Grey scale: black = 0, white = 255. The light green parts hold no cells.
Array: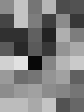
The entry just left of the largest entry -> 209
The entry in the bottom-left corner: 188
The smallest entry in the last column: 55
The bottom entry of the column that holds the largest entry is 188
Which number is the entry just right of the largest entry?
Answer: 8
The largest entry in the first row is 196
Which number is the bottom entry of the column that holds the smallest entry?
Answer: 169
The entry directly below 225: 109
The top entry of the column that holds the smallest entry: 117
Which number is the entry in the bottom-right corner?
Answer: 103
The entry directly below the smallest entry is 117
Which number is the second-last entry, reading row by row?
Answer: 82
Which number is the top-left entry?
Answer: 140
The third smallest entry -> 40

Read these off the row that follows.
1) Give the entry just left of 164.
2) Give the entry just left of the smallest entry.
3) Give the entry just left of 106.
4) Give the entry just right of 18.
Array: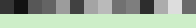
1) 65
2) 52
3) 221
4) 87
